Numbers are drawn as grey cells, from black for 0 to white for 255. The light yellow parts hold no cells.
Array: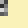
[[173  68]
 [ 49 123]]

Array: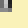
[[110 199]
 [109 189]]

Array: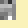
[[108 149]
 [187 185]]

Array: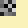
[[112 170]
 [ 96   1]]

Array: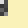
[[221  78]
 [ 55  72]]

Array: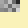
[[167 140]
 [157 181]]
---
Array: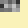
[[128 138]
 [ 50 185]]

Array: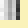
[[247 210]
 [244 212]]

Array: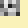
[[124 237]
 [ 74 221]]

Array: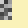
[[206  56]
 [ 83 168]]

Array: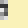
[[163 200]
 [ 56  52]]

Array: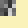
[[115  97]
 [109 144]]

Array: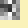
[[108 155]
 [ 63  70]]

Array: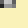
[[ 97 199]
 [ 36 152]]

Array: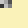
[[200 165]
 [ 54 191]]
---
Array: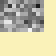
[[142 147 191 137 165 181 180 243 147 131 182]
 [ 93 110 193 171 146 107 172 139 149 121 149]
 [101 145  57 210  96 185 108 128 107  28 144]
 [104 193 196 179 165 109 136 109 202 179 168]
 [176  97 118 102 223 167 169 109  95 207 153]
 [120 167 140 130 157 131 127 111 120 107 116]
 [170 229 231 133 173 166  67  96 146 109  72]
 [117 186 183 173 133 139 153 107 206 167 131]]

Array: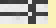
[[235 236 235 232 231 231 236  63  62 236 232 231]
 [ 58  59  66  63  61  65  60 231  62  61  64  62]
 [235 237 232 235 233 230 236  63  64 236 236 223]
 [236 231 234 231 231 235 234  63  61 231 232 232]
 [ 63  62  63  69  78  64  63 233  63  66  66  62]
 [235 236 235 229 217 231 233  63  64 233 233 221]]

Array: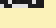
[[226  30  30 228 226 224 226  33  29  29  27]
 [ 29  27 226  24  32  25  27  30 226  30  28]]

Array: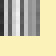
[[ 51 205  97 204 234  93 195 145 158 117]
 [ 55 203  99 201 232  96 194 146 158 120]
 [ 59 201 102 199 229  99 192 146 158 123]
 [ 53 204  98 202 233  95 194 146 158 119]
 [ 44 209  93 209 240  86 197 143 156 109]
 [ 49 206  96 205 235  92 196 145 158 115]
 [ 57 202 101 200 231  97 193 146 158 122]
 [ 46 208  94 207 238  88 197 144 157 111]
 [ 47 207  95 206 237  90 196 144 157 113]]

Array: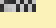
[[ 51 180 188 202  44 198  42 192  48]
 [189  62  50  43 193  42 194  49 194]
 [ 45 187 198 202  53 201  43 195  44]]

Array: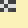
[[ 65 218  72  64]
 [ 72 225  64  62]
 [222  69 221 224]]

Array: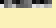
[[237 114 151 192 102  95 103 122 228 197 217 175 187]
 [  4 103 134  42  16  80 111 126  15  44   5  53  87]]

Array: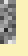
[[ 69 145 232 204]
 [107 225 137 132]
 [166 153  89  96]
 [128  93 158 128]
 [137 147  96 114]
 [ 74 150 169  88]
 [138 175 111 122]
 [156 147 101  74]
 [185  40 164 109]
 [113 122 102 107]
 [ 91 142 120 169]]
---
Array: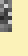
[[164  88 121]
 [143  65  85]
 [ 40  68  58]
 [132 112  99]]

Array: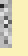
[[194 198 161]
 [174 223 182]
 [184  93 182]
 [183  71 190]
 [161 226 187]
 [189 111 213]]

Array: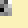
[[157  70 253]
 [  1 170 166]]

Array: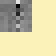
[[134 136 134 130 225 134 126 115]
 [108 112 117 108  73  96 120 124]
 [117 132 118 108 151 101 130 123]
 [132 139 123 130 189 139 136 121]]

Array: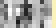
[[113 199 222 194 199 196  73 207 194 193  64 175 189]
 [122 133 252 180 251 143  36 136 163 186 116 127 149]
 [182  97 208 174  70  87  95  50 188 189 163 185 211]
 [143 202 192 197  86 181 118 184 213 195  70 219 234]]

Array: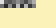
[[223  98  86 110 141 115  75 129 172]]
